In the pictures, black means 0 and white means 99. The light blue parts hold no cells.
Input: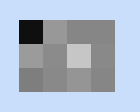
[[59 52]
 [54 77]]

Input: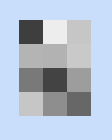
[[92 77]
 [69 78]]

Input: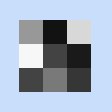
[[ 7 84]
 [26 10]]

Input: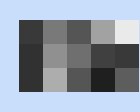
[[47 33]
 [56 43]]

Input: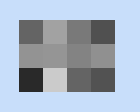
[[63 47]
 [58 51]]

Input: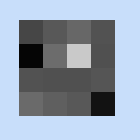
[[34 40]
 [42 78]]

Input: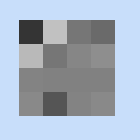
[[75 46]
 [46 52]]

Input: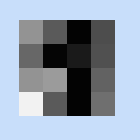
[[35  1]
 [ 2 10]]

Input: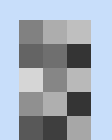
[[67 74]
 [43 20]]
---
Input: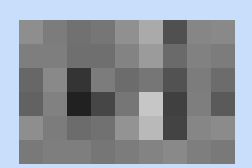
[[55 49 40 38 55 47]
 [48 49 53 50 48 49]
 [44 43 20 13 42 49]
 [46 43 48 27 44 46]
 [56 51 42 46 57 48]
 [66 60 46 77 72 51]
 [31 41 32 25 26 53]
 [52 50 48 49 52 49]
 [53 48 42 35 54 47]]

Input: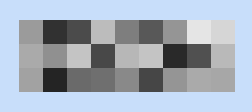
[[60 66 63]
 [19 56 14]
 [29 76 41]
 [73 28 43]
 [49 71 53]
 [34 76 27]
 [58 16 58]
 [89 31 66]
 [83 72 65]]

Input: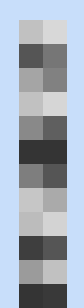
[[75 33 64 75 53 20 49 77 73 24 60 20]
 [84 46 50 83 37 20 33 66 82 33 75 22]]

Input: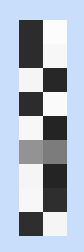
[[17 17 95 17 96 57 95 96 18]
 [98 96 15 97 14 48 14 18 95]]

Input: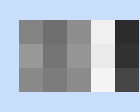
[[51 59 53]
 [43 45 48]
 [55 58 54]
 [93 91 95]
 [17 19 27]]

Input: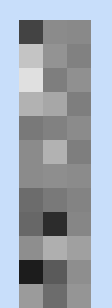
[[26 76 87 69 47 54 54 42 40 55 11 60]
 [54 57 49 65 50 69 55 47 17 68 35 42]
 [53 50 56 49 54 49 54 51 52 62 55 58]]

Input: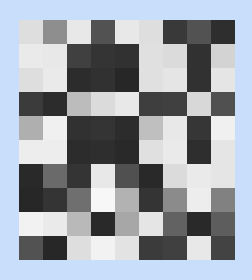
[[86 91 86 23 68 92 16 15 94 32]
 [55 90 91 17 93 92 41 20 91 15]
 [90 25 17 73 19 17 20 43 72 86]
 [32 20 19 85 20 18 90 96 16 94]
 [90 19 15 90 17 16 31 69 65 88]
 [86 87 87 24 74 87 16 20 89 23]
 [22 85 89 25 90 91 85 54 38 25]
 [32 19 19 84 21 18 91 92 16 90]
 [18 82 89 31 93 89 89 50 36 26]]
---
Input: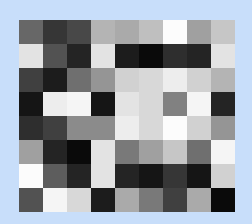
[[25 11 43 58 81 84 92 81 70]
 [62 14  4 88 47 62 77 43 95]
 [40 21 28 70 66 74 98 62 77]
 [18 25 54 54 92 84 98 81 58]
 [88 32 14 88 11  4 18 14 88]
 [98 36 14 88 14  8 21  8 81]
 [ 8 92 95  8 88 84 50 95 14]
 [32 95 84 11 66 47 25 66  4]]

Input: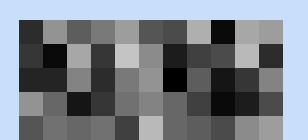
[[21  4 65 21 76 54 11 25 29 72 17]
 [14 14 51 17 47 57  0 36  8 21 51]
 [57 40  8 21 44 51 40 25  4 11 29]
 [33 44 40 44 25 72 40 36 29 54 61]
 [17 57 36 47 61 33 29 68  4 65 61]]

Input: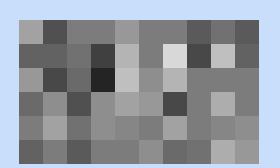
[[59 28 41 14 74 55 70 48 48 48]
 [63 31 48 48 59 48 48 35 44 35]
 [38 38 44 25 70 48 84 28 74 38]
 [38 48 35 48 48 55 41 44 67 59]
 [41 55 31 55 63 59 28 48 67 48]
 [48 63 44 55 52 48 63 48 52 55]]

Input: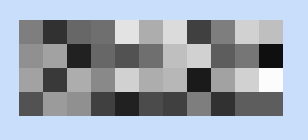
[[49 19 40 43 88 67 85 25 49 81 74]
 [63 22 67 53 81 67 71 10 63 81 98]
 [32 60 56 25 13 29 25 49 19 36 36]
 [56 63 13 40 32 43 74 81 36 46  6]]

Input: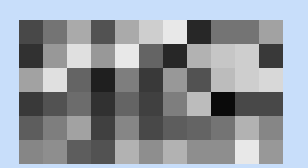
[[22 32 42 19 39 25 49 73  4 28 28]
 [28 45 66 32 66 80 90 15 45 45 63]
 [36 49 63 25 52 28 36 39 45 69 52]
 [52 55 36 32 69 55 69 55 55 90 59]
 [19 59 87 59 90 39 15 69 77 80 22]
 [63 87 39 12 49 22 59 32 73 80 84]]

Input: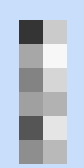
[[62 69]
 [55 72]
 [20 79]
 [51 83]
 [33 89]
 [65 96]]

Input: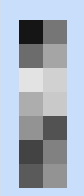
[[57 32]
 [ 8 46]
 [26 50]
 [35 57]
 [42 64]
 [67 78]
 [88 81]]
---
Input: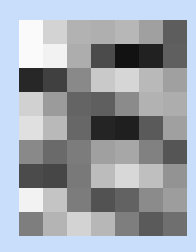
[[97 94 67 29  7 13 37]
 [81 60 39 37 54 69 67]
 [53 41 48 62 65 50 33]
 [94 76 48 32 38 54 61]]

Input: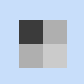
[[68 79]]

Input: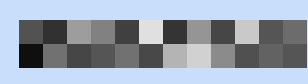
[[ 6 44 27 33 44 28 70 81 54 31 38 33]]

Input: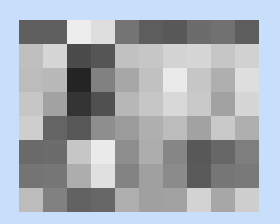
[[74 83 29 33 75 77 82 83 77 81]
 [77 63 20 31 71 77 84 78 63 83]
 [41 42 77 91 55 67 52 34 40 49]
 [73 50 38 40 68 62 63 82 65 80]]

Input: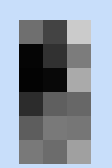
[[ 2 19 48]
 [17 37 40]
 [47 42 62]]

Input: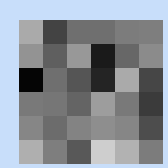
[[57 37 59 10 40 54]
 [47 46 39 61 47 23]
 [68 49 34 80 69 48]]

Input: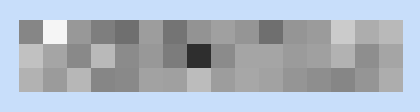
[[75 64 53 72 54 59 48 18 54 64 64 60 62 69 55 64]]

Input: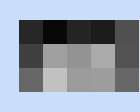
[[25 62 57 66 32]]
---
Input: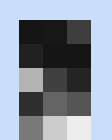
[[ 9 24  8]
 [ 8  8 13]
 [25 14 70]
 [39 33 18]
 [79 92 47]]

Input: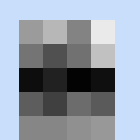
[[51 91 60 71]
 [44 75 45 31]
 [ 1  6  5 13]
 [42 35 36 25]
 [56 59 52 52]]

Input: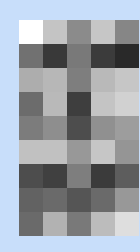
[[77 52 99 76 54]
 [23 16 44 22 47]
 [72 77 67 71 49]
 [76 81 42 72 24]
 [56 61 48 55 30]
 [77 58 75 75 59]
 [23 36 30 25 49]
 [41 59 38 41 33]
 [73 86 41 69 47]]

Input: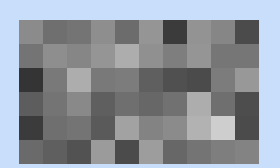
[[52 29 54 43 45 55 42 58 23 57]
 [46 46 45 55 52 58 67 56 49 58]
 [48 59 20 47 67 47 48 37 31 29]
 [43 30 36 45 53 37 43 40 44 67]
 [80 29 23 43 45 35 63 51 54 69]
 [49 51 41 37 32 60 29 61 40 45]]

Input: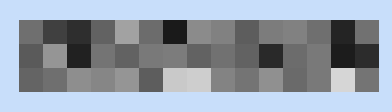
[[14 44 43 25 18 38 63 42 10 54 50 36 48 50 43]
 [11 17 35 58 13 45 38 47 48 38 44 38 16 42 47]
 [83 45 39 43 55 52 58 36 78 80 51 45 56 41 47]]

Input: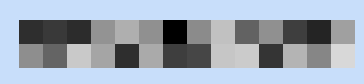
[[14 62 18 22 17 57 68 56  0 54 75 38 56 24]
 [52 84 55 39 78 64 18 66 24 27 77 79 20 70]]
